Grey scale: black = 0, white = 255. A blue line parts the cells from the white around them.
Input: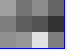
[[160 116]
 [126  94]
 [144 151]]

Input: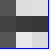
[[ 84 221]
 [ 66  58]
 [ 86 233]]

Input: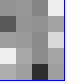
[[147 151]
 [ 89 149]
 [158 154]]

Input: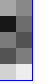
[[166 136]
 [ 23 109]
 [123  82]]

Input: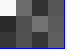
[[249 108]
 [ 42  80]
 [ 55  81]]

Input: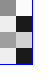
[[142 251]
 [238  26]
 [159 210]]
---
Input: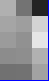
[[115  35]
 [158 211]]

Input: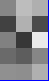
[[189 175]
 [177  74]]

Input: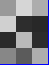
[[214 173]
 [ 45  40]]

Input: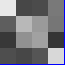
[[ 71  75]
 [184 154]]

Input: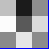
[[ 27 142]
 [ 89 219]]

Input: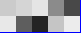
[[213 229]
 [ 94  36]]

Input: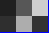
[[ 87 206]
 [173  51]]

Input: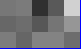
[[123  48]
 [109  87]]

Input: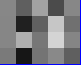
[[ 95 162]
 [ 32  96]]
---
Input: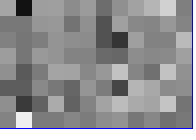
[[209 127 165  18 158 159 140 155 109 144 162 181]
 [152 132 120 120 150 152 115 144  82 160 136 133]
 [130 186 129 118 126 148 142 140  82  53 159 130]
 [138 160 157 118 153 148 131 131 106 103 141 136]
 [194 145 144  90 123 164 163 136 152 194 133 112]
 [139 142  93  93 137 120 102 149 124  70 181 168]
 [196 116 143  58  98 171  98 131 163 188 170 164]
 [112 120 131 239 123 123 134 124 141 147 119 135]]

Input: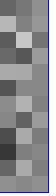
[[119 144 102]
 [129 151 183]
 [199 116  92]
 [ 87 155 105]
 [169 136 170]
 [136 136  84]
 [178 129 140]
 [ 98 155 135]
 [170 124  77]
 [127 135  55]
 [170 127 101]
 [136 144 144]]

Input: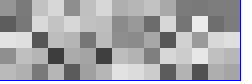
[[125 125 149 122 194 215 142 192 215 175 182 194 169 123 121]
 [110 124  93 120 217 195 215 193 190 139 153 108 215 117 235]
 [216 223 227 223  86 189 181 118 187 142 139 167  87 209 154]
 [192 183 143 191 181  61 171 164  63 189 179 127 215 204 231]
 [174 165 186 176 121 182  91 160 182 226 220 204  92 179  81]]

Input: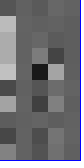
[[103  98  85  97  90]
 [ 98  94 187  99  96]
 [ 91  94 172  98 103]
 [ 68  94 172  98 124]
 [164  95 193 100  25]
 [108  99  74  97  85]
 [128  95 163  99  64]
 [ 94  98  93  97 100]
 [116  99  71  98  77]
 [112  96 130  98  83]]

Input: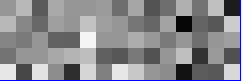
[[192  28 150 184  90 169 150 150 155 110 166  83 110 176 115]
 [ 87 204 184 135 104 159 149 194 159 150 118 102 163   6 100]
 [150 159 133 122 150  98  97 245 150 150 173 152 122 150 111]
 [154  80 115 150 150 168 180 190  96  87 121  82 150 191  51]
 [ 88 216 231  71 227 141  46 214 128 231 200 150 140  18  92]]

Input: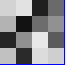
[[ 31 106 211 226]
 [109 145 179  18]
 [232  91  37 144]
 [220 207 193  42]]
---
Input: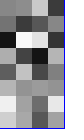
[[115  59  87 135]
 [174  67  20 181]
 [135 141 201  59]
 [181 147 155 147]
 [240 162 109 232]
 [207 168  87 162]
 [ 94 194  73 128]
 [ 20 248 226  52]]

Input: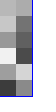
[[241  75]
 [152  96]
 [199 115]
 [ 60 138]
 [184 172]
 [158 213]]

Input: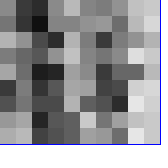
[[117  52  16 132 132 146 152 109 185 215]
 [138  58  44 138 185 132 124 146 193 201]
 [124 103  87 146 193 132 117 138 222 201]
 [166 109  29  37 160 138  58 103 103 185]
 [ 81 117  74  74 179  95  81  44 230 208]
 [ 58 124  52  87 166 160  66  74 208 215]
 [179 146  74  44 179 124  58 124 146 179]
 [152 166  37  87  95 201 117 160 193 201]
 [173 185  66  81  95 160 152 109 230 201]]

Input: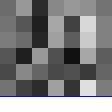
[[ 86  31 152  80  17 167  93]
 [115  65  44 159  52 223 123]
 [115  86  31 167  65 216 129]
 [123 108  38 159  93 202 129]
 [ 73 136 101  73  80  58 101]
 [108 152  44 136 152 144 115]]

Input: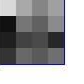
[[ 31  66  74  39]
 [ 52 104  90 111]
 [ 17 118  97 139]
 [217 168 132 160]]

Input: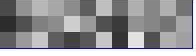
[[ 44  80 128 140 206 154  80  58 146 134 116 167]
 [ 74 146 183 167 140  94 191 110 175 134 175 116]
 [ 94 154 198  94  66  88 198  52 226  80 175 160]]

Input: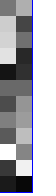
[[ 26   8]
 [226  40]
 [ 20  48]
 [205  69]
 [105 105]
 [211 112]
 [255 133]
 [ 76 149]
 [127 156]
 [119 175]
 [ 90 190]
 [ 56 241]]

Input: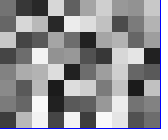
[[115  55  40 215  96 165 207 152 146 200]
 [200  69  89 165 109  33 165 179 102 158]
 [138  89 185  27 221 207 123 193  27 193]
 [123 102 249  33  89  96 152 236 115 130]
 [ 69 109 243 146 152  81  55 215 229  33]
 [130 172 179 221  33 109 158 207 102  89]
 [ 61 185 243  69 243  61 249 229  81 109]
 [102 215 185  40 236 221 193  75 123 179]]
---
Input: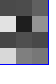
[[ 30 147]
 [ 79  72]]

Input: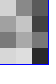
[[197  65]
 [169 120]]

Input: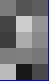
[[205 149]
 [172 137]]

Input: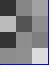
[[ 84 142]
 [142 127]]

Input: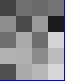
[[ 74 154]
 [170 110]]

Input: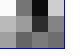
[[156  45]
 [101 123]]
